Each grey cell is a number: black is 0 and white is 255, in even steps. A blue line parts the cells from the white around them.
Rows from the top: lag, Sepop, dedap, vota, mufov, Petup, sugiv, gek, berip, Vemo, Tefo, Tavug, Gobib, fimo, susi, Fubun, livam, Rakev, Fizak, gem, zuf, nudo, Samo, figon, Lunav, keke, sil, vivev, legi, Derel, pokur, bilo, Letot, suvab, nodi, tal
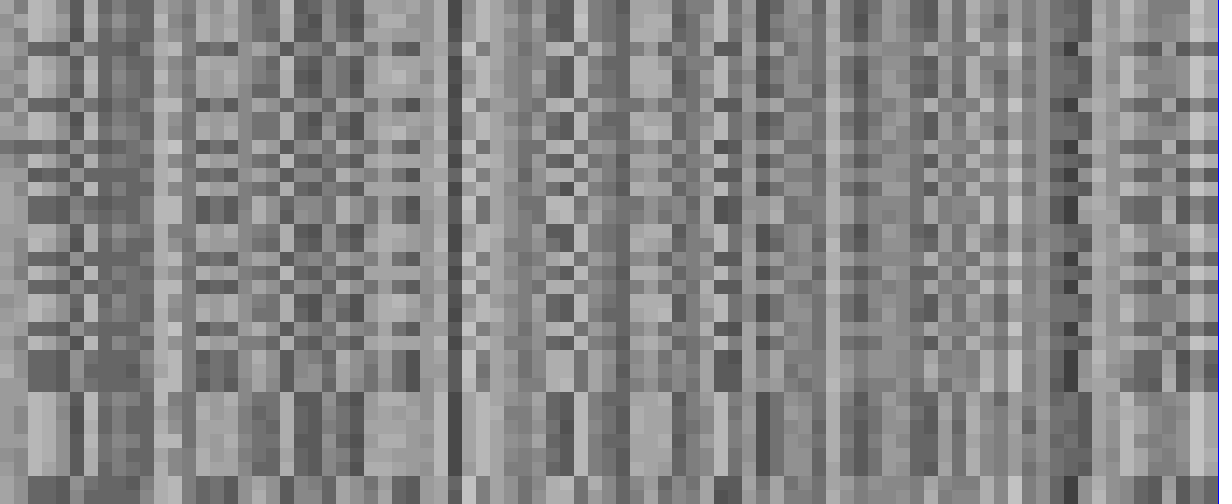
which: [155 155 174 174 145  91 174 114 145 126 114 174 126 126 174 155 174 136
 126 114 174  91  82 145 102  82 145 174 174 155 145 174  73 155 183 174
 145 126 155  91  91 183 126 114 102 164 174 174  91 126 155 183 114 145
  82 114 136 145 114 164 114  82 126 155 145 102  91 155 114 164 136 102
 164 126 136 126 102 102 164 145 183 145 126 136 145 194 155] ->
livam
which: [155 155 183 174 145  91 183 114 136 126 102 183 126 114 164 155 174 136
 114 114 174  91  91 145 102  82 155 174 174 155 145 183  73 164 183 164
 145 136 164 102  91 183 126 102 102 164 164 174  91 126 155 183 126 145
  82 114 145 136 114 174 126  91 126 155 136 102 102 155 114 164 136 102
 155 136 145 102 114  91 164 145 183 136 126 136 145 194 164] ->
legi
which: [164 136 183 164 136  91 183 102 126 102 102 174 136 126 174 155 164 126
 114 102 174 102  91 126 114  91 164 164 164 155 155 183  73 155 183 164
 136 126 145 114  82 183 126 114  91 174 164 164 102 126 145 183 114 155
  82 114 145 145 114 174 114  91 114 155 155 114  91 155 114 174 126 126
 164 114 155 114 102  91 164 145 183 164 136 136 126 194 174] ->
fimo

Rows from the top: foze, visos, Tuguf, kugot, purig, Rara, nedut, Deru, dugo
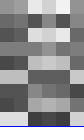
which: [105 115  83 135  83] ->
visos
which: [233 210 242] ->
foze
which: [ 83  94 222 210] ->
Tuguf
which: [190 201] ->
purig
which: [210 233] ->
Tuguf

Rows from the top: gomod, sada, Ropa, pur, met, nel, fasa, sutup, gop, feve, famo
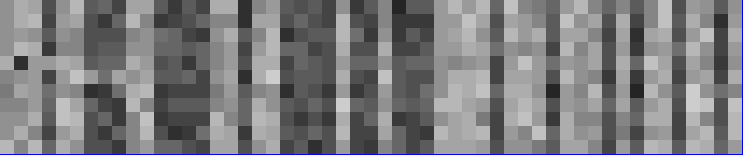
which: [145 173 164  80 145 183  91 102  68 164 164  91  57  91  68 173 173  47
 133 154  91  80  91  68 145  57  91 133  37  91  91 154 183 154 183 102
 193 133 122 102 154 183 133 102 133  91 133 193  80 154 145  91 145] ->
gomod
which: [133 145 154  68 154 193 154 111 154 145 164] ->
met
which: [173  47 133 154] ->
gomod
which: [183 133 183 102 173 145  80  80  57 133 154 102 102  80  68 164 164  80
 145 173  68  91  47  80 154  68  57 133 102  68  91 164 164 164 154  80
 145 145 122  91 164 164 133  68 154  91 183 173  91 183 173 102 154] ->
famo
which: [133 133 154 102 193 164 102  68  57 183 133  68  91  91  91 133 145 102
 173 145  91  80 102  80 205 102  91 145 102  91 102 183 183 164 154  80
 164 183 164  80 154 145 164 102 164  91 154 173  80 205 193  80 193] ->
sutup
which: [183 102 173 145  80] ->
famo
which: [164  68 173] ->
nel

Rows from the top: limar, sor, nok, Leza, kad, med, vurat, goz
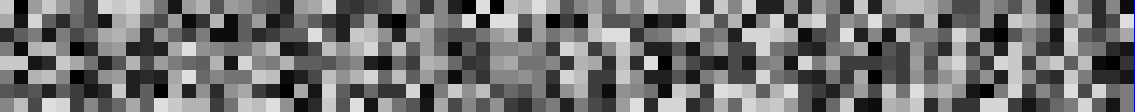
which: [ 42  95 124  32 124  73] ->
goz
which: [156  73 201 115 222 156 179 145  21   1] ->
vurat
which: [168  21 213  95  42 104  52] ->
vurat
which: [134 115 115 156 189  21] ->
Leza
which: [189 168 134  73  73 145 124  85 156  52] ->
limar

